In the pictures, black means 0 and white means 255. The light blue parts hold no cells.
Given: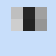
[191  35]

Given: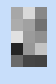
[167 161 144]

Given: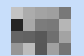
[195 168  88 160]

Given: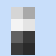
[213 228]

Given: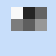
[248  94]

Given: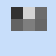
[ 50 126]
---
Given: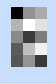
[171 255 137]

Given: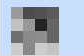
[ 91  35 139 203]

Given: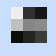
[ 23 134  12]

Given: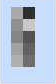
[ 47 144]

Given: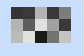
[124 161  26]

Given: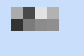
[178 139]

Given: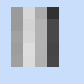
[ 49 178 214 157]
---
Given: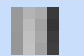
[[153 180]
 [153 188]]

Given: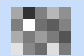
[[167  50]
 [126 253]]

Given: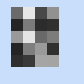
[[106 231]
 [ 36 123]]

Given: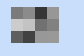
[[123 139]
 [204 195]]

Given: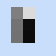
[[127 219]
 [115  13]]

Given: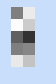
[[127 235]
 [252 204]]

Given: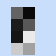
[[99  9]
 [28 88]]
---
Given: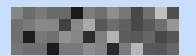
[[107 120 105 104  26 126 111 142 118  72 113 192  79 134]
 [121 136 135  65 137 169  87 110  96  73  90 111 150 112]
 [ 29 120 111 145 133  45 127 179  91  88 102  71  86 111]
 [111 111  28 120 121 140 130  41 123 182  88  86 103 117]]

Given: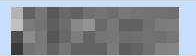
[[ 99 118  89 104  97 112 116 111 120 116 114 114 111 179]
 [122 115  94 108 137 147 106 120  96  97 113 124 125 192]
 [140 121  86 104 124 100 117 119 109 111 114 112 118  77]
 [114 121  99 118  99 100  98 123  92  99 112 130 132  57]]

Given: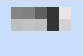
[[130  96  52 230 133]
 [194 191  52 210 190]]

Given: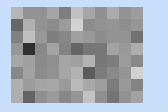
[[147 146 165 126 192 166 144 171 147 157 182]
 [176 146 139 155 210 140 147 148 142 150 103]
 [191 152 126 135 160 153 141 147 148 113 129]
 [ 48 136 163 131 101 119 119 163 153 172 150]
 [160 138 143 165 160 179 120 125 156 136 167]
 [162 139 145 165 178  92 124 138 148 209 135]
 [156 164 167 153 186 169 157 123 153 131 175]
 [100 142 154 136 149 194 143 115 145 162 174]]

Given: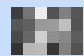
[[118 237  83 128  86  62]
 [ 96 153 155 191  83  87]
 [103 207 143 136  94  74]
 [183 186  54 129  82  51]]

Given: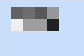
[[110  88 151  98]
 [158 158  33 239]]
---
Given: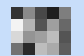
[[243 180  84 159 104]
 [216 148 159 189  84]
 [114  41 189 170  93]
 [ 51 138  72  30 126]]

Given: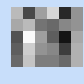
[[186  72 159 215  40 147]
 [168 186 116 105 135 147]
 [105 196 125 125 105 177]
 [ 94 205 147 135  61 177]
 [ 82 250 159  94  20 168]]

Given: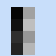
[[ 47 151]
 [ 35 181]
 [ 16 190]
 [  5 161]]

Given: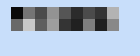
[[105 201  95 158  52  32 127  32 136]
 [ 10 117  75 147  85  43  75  52 179]]

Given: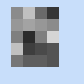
[[192  62  74  83]
 [151 163 151 139]
 [139 192 106  53]
 [127  43 127 213]
 [118  94  94  83]]

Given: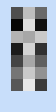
[[179 167 201]
 [117 201 146]
 [ 87 232  59]
 [ 78 189 105]
 [ 68 167  96]
 [ 27 211  49]
 [  6 221  16]]

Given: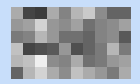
[[193  68  79  89 151  79 100 122 182 122]
 [182 193 239 140 131 171 112 122 151 161]
 [171  68  59 171 131 182 202 140 100 100]
 [151 161 211 151 140 161 112 131 140 161]
 [122 131 182 151 112 112 100 131 140  89]
 [100 182 211 171 140 193 171 151 122 171]]

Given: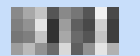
[[157 186 146 106 217  95 146 228 177]
 [137 168 196  85 137 118  85 240  73]
 [127 146 228  50 157  95  73 208  62]
 [118 127 196  50 168 106  85 196  62]]

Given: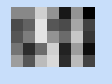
[[157  86 187 217  44 187  66]
 [136 136 208 147  24 147   1]
 [116  44 107 208  34 157  13]
 [ 86 125 227 147 107 199  54]
 [ 75  98 227  86  75 166  66]]
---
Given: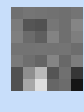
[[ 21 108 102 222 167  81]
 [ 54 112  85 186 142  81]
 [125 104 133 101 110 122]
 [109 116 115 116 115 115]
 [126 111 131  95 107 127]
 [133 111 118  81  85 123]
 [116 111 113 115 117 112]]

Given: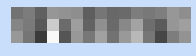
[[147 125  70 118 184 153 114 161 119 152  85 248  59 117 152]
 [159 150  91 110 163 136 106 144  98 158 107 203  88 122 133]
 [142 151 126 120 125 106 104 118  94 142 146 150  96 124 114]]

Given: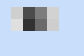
[[206 106  50 223]
 [210 125  76 207]]

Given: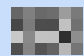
[[117 183  99  84 133  79]
 [142  46 193 194 137 200]
 [113 193  76  77 123  71]
 [122 156 109 105 128 102]]

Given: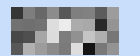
[[147 120  20 221 122 139 156 177  88]
 [118 175 197 145 125 220 166  79  72]
 [148  42 169 172 236 221 114 111 114]
 [156  92 129 127  88 140 104 126  54]]

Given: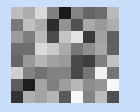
[[ 80 188 132 247  89 180 163 175  52]
 [249 150 140 182 157 127 164  30  93]
 [117 240 118  72 130 131 113 131 207]
 [193 128  62  74 155 162 181 152 101]
 [ 97 167 141 119 170 201 217 111 110]
 [ 96 161  57 227 196  75 185 125 155]
 [173 153 169  81 146  43 171 192 120]
 [185 109 101 132  26 129 216 172 189]]
